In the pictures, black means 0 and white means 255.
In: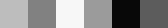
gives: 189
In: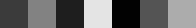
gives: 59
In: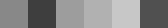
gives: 136
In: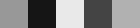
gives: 152
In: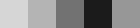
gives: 214
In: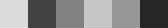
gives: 220
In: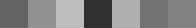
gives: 99
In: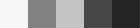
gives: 247
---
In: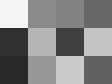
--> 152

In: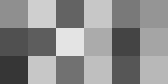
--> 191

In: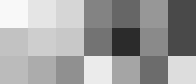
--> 165

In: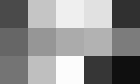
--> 252

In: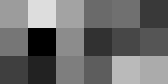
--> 93

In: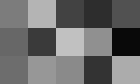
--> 138
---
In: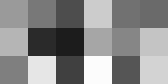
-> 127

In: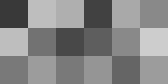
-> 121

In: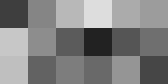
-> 191

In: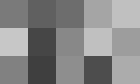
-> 129

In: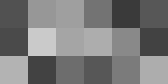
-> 179

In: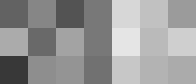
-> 56

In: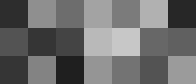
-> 53
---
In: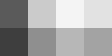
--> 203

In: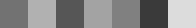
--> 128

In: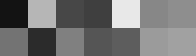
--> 232

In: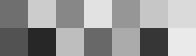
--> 150

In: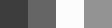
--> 101

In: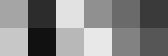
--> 144
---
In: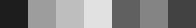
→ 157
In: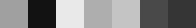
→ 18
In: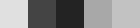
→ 68
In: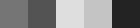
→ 83
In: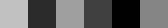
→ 43
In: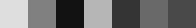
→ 128
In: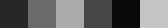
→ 107
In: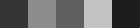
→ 141
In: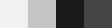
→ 197
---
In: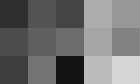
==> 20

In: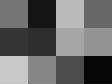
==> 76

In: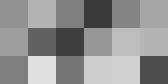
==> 118

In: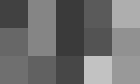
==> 71

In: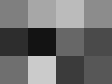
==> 59

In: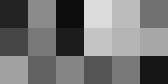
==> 133
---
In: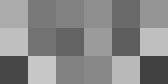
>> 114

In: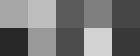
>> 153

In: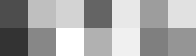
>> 135

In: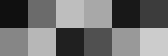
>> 183

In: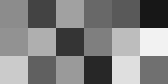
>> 175

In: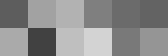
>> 65

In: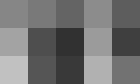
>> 78
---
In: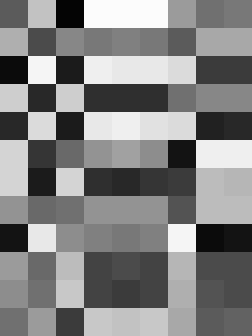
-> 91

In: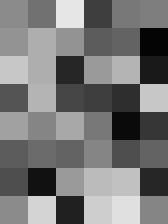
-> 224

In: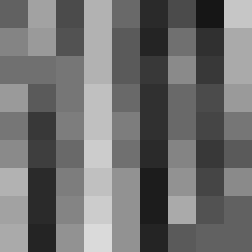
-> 97

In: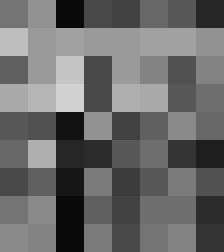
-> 131

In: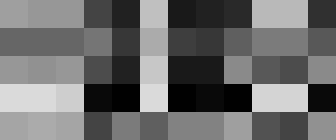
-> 68
